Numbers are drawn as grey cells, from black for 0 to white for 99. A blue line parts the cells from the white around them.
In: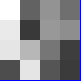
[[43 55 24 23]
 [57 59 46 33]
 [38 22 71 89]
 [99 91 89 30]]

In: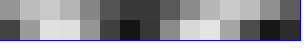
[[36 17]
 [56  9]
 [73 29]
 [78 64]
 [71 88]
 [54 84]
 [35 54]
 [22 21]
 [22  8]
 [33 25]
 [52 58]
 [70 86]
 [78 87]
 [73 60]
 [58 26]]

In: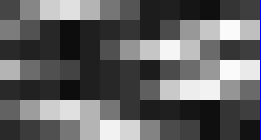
[[24 74 24 91 41 24  7]
 [20 97 20 97 58 20 20]
 [ 6 77 41 59 94  6  6]
 [ 8 59 75 42 92  8 25]
 [12 29 95 29 78 12 29]
 [11 11 77 11 37 11 51]
 [33 20 58 20 20 20 83]
 [46 15 31 15 15 46 94]
 [70 12 12 12 12 70 70]
 [87  5  5 26  5 87 46]
 [80 15 15 31 15 80 31]
 [52 32 13 42 13 61 23]
 [27 48 16 70 16 38 16]]

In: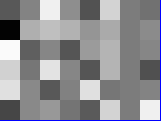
[[44 54 52 31 51 93]
 [48 48 48 48 48 48]
 [82 66 70 70 46 82]
 [32 58 60 33 87 35]
 [55 69 33 52 50 45]
 [93 74 52 88 34 59]
 [51 68 37 46 53 53]
 [34  1 97 81 87 27]]

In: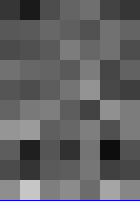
[[21 39 30 38 24 48 48 32 27 52]
 [26 44 44 27 28 56 31  5 25 64]
 [43 32 40 48 57 26 49 45 46 42]
 [39 37 48 35 45 36 40 19 36 54]
 [30 40 35 39 36 49 37 33 35 49]
 [10 35 31 40 30 47 60 12 20 77]
 [21 34 29 44 33 39 58 36 29 55]]

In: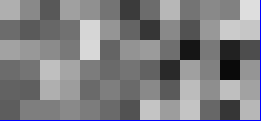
[[86 77 30 58 63 71]
 [50 79 13  4 74 21]
 [53 59 47 50 55 40]
 [45 32  8 62 73 76]
 [71 53 43 16 35 61]
 [42 21 60 38 53 76]
 [23 39 57 45 41 32]
 [45 58 39 41 49 41]
 [56 83 84 48 41 48]
 [62 44 47 64 61 53]
 [34 40 54 74 68 49]
 [53 35 59 45 37 49]
 [68 42 63 42 38 36]]

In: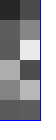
[[29 52 91 30 71 36]
 [15 36 35 67 51 35]]

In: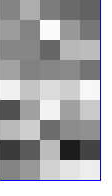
[[38 46 73 45 96 78 56 26 92]
 [41 59 71 53 80 62 54 11 88]
 [48 97 40 52 85 94 42 73 81]
 [67 51 52 50 76 62 80 35 59]
 [51 60 52 63 93 31 72 23 51]]
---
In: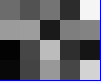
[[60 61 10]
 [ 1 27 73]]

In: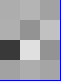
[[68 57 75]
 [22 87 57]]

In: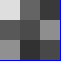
[[34 29 55]
 [56 19 28]]

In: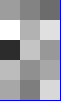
[[99 69 87]
 [17 76 59]]

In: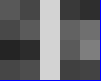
[[28 35 82]
 [14 17 82]]

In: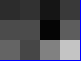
[[29 29  2]
 [39 27 50]]

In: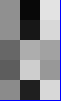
[[56  9 84]
 [40 67 63]]

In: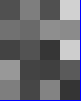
[[44 41 55]
 [26 32 21]]

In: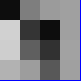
[[81 20  5]
 [80 37 19]]
